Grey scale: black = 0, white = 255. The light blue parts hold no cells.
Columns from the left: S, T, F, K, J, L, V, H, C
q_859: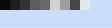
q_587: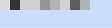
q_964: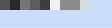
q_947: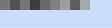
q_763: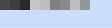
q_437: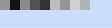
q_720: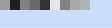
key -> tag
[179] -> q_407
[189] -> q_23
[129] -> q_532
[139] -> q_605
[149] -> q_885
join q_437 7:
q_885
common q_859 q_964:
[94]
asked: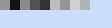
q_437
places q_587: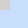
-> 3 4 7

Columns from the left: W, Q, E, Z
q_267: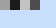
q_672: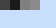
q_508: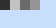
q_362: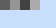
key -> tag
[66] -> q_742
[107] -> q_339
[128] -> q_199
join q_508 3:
q_339
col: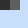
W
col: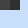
W
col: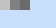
E
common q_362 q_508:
[149]
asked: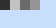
q_508

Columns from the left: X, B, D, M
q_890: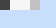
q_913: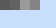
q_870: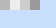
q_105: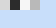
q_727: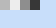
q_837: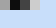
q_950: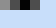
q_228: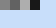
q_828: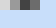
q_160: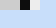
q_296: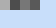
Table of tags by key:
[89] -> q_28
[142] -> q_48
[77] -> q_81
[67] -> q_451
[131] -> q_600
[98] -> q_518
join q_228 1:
q_600
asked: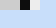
q_160

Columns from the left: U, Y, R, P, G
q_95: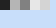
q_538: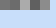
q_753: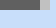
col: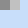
G
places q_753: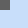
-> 1 2 3 4
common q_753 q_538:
[96]
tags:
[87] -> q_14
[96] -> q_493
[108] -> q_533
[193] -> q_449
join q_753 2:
q_493

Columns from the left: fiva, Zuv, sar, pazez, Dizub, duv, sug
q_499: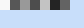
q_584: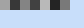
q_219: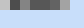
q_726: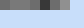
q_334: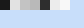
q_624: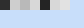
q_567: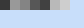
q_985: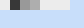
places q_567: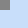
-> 3
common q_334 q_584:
[185]
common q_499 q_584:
[36]
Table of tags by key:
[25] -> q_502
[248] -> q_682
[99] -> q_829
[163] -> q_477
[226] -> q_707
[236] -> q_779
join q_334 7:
q_682
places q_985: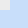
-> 1 5 6 7
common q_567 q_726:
[56]
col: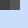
pazez

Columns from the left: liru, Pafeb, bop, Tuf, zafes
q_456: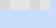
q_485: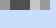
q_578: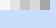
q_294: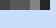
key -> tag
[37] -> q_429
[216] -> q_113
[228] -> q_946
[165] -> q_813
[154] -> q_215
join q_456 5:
q_946
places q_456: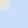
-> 2 3 5
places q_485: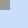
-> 1 5
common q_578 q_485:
[198]
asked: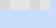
q_456
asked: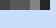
q_294

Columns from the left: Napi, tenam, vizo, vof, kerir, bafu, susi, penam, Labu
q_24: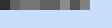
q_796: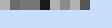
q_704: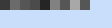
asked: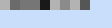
q_796
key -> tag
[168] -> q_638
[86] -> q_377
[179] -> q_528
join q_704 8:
q_638
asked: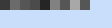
q_704
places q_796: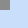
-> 7

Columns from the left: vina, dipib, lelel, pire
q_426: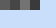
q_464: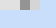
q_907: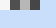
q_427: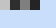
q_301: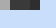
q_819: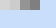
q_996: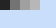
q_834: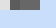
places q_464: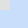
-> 1 2
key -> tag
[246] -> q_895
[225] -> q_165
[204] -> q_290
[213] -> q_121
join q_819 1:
q_121

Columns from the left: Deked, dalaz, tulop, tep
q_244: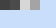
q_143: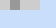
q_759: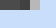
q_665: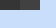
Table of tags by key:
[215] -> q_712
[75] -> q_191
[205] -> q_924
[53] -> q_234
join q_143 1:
q_924
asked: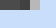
q_759
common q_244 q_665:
[65]
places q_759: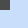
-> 1 2
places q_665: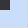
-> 1 2
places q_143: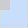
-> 1 3 4
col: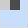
Deked

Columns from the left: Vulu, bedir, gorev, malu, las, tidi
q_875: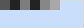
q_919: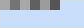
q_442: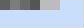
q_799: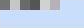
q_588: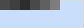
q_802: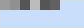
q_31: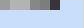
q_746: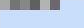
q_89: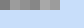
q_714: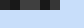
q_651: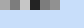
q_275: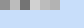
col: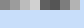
las
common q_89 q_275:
[145]

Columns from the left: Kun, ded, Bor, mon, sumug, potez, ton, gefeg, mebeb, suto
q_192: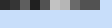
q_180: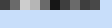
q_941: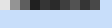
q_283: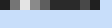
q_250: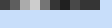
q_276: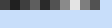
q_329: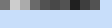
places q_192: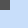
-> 5 9 10
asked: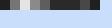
q_283
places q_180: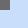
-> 2 5 8

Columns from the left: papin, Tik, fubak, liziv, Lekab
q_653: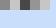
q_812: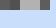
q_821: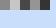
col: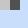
Tik
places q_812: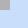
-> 3 4
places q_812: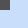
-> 2
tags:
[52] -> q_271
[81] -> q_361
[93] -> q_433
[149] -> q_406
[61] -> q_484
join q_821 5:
q_271
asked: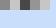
q_653
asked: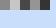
q_821

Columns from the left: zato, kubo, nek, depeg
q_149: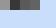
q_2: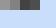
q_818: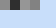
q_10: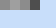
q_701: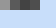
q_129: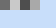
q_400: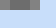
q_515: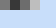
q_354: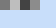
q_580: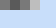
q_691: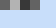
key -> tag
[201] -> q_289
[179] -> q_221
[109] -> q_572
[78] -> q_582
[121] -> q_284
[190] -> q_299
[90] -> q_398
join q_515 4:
q_299
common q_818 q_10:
[140]
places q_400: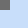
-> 2 3

